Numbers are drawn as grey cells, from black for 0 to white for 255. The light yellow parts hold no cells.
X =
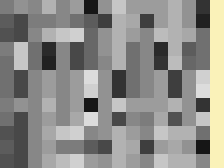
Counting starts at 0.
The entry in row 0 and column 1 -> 146
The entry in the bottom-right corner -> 135
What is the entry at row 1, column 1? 72
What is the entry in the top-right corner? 51
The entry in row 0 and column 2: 135
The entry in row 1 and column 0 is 92
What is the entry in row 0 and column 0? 124
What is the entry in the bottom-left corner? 81
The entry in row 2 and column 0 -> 81
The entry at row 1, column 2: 124
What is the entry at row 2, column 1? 72

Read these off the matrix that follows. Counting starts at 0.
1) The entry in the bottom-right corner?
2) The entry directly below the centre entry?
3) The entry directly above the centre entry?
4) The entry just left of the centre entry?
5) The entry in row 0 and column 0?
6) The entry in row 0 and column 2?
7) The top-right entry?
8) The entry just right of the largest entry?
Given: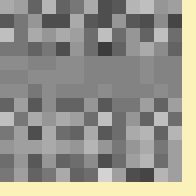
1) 159
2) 150
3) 131
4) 131
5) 170
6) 99
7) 159
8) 159

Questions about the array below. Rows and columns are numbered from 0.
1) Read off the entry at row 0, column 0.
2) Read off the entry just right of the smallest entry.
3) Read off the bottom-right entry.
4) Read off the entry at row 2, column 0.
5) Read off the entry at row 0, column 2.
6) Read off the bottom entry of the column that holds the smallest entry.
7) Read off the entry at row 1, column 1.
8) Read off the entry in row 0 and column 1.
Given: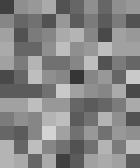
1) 64
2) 134
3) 91
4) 161
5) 152
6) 91
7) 102
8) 143

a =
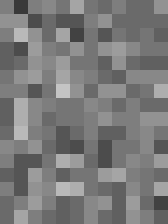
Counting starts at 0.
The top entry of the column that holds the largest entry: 117
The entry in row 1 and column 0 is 146
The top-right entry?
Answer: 146
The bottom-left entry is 106
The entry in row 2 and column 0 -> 126
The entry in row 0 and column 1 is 57
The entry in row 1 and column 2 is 76
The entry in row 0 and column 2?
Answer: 126
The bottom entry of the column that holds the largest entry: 96
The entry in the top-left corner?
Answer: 126
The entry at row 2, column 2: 146
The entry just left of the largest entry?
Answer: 117
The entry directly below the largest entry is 117
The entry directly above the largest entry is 165
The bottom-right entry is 96
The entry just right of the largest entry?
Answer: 146

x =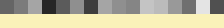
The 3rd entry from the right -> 111
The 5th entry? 91
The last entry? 80
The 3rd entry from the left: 165
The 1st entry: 101

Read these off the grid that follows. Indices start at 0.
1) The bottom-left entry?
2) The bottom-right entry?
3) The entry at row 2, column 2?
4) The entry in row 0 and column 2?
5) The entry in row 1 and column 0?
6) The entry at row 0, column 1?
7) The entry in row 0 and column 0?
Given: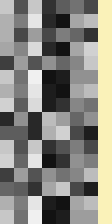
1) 199
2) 157
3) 157
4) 199
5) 176
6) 83
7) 199

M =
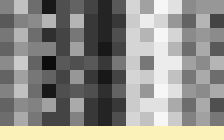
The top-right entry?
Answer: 151
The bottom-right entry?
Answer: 119
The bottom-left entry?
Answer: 109
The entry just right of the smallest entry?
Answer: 89
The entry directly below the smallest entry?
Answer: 99
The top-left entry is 130
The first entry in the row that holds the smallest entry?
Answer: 139
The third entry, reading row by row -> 109
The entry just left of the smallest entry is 99
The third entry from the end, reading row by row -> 130
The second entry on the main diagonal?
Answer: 130
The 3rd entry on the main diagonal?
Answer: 109
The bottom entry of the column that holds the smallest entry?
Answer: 68
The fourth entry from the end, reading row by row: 203
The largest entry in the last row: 246
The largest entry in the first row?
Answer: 246
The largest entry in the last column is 181
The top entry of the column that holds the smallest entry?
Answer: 24
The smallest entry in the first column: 89
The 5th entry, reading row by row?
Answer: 79
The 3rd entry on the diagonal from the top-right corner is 139
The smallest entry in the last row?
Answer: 36
